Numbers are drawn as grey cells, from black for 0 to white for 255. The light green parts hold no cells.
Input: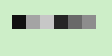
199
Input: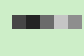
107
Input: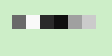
42
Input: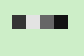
102
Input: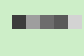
109
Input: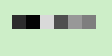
217
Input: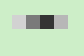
52
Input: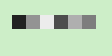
236
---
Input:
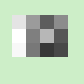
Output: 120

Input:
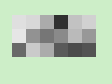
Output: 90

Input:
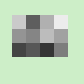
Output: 87

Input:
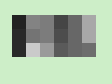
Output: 90

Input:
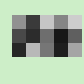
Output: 118

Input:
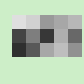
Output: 167

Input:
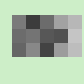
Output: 67
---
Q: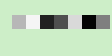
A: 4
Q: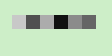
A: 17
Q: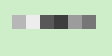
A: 61
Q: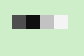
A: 16
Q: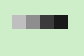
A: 25
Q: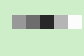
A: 40
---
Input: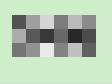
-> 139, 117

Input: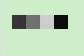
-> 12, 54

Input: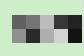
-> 35, 144

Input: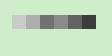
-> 61, 202

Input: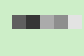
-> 227, 95

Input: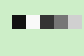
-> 208, 18

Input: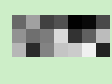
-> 73, 182
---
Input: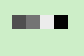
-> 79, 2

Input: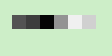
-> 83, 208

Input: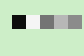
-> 13, 139

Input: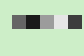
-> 101, 61

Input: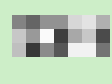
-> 131, 116

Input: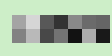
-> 164, 25

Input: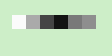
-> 251, 142

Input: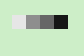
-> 230, 22
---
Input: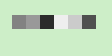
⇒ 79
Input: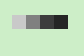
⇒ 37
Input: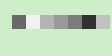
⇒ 193
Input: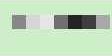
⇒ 168
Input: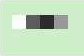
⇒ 152
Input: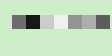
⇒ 93
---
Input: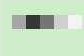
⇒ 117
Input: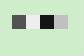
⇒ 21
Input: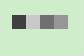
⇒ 112
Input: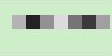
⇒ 146
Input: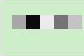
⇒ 235
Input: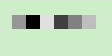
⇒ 224
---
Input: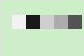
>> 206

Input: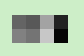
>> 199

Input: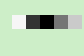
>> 0

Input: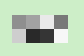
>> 53

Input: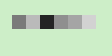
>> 36

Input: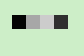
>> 204

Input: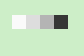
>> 180
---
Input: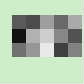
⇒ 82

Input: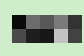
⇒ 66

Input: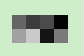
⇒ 122

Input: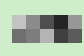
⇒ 91

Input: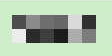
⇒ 124

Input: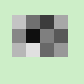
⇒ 88

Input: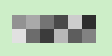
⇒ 130

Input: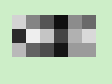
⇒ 217

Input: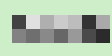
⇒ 43

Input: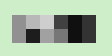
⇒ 51
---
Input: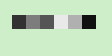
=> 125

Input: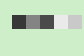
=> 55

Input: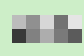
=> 56

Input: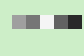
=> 159

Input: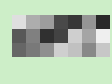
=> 143

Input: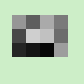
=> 108

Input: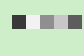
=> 56

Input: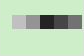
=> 192

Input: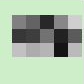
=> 193
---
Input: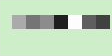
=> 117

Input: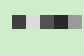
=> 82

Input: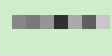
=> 135

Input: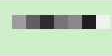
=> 115

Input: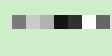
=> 121

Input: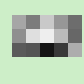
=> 143
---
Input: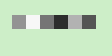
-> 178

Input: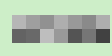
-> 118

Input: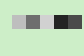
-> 36

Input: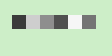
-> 246

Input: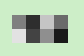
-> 143

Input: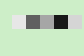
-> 24

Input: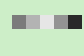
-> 147

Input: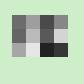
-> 34

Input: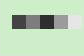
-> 155
